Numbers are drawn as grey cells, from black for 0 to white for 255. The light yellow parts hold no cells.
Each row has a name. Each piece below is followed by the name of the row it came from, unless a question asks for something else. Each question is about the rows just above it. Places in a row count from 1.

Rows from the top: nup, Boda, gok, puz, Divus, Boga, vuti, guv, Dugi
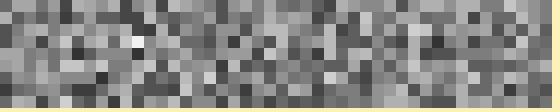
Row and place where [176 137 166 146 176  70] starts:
gok, 7
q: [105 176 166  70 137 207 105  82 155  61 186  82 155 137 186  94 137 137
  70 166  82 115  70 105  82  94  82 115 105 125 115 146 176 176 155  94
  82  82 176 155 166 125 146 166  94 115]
Dugi

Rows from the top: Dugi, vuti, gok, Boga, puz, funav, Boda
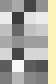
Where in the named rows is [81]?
funav, 4
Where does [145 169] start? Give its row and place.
Dugi, 1
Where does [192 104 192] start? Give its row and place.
gok, 1
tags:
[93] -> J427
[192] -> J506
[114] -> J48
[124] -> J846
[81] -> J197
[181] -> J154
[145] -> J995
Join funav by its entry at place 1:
J427

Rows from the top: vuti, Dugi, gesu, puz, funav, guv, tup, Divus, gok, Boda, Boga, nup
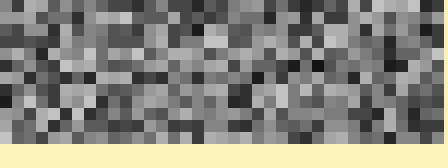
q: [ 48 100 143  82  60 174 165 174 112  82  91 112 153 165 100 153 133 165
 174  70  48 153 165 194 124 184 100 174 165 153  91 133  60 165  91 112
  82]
Divus
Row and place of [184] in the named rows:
Divus, 26
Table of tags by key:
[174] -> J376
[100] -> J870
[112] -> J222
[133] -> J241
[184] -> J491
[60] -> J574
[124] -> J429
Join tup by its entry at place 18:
J429

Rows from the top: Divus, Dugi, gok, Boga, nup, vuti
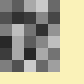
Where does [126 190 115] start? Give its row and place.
gok, 1
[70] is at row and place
Dugi, 5
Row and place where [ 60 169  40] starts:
nup, 1
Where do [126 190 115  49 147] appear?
gok
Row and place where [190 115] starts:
gok, 2
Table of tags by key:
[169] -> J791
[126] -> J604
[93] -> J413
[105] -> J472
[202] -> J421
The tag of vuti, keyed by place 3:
J421
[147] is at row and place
gok, 5

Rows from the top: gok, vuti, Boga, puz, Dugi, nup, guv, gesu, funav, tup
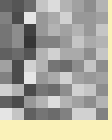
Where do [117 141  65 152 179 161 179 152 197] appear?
Boga
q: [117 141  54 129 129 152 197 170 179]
puz
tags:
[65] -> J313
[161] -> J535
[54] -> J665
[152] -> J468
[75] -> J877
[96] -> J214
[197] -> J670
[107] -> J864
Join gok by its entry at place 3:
J864
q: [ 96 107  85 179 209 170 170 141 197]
Dugi
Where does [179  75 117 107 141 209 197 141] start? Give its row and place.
gesu, 2
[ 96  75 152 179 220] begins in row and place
funav, 1
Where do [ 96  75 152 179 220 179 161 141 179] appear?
funav

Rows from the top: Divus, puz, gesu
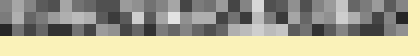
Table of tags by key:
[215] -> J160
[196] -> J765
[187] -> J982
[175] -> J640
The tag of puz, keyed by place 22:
J982
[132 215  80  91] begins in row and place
Divus, 21
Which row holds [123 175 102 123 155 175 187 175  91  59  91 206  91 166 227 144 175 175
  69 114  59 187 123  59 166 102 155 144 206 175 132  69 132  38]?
puz
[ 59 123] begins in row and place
gesu, 32

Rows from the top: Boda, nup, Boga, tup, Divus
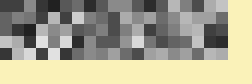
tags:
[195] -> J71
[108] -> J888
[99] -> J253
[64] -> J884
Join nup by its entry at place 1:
J253
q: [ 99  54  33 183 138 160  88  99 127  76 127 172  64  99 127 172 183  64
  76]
Boga
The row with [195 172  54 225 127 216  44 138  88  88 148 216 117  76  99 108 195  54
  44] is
tup
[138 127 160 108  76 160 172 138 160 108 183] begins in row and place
Divus, 8

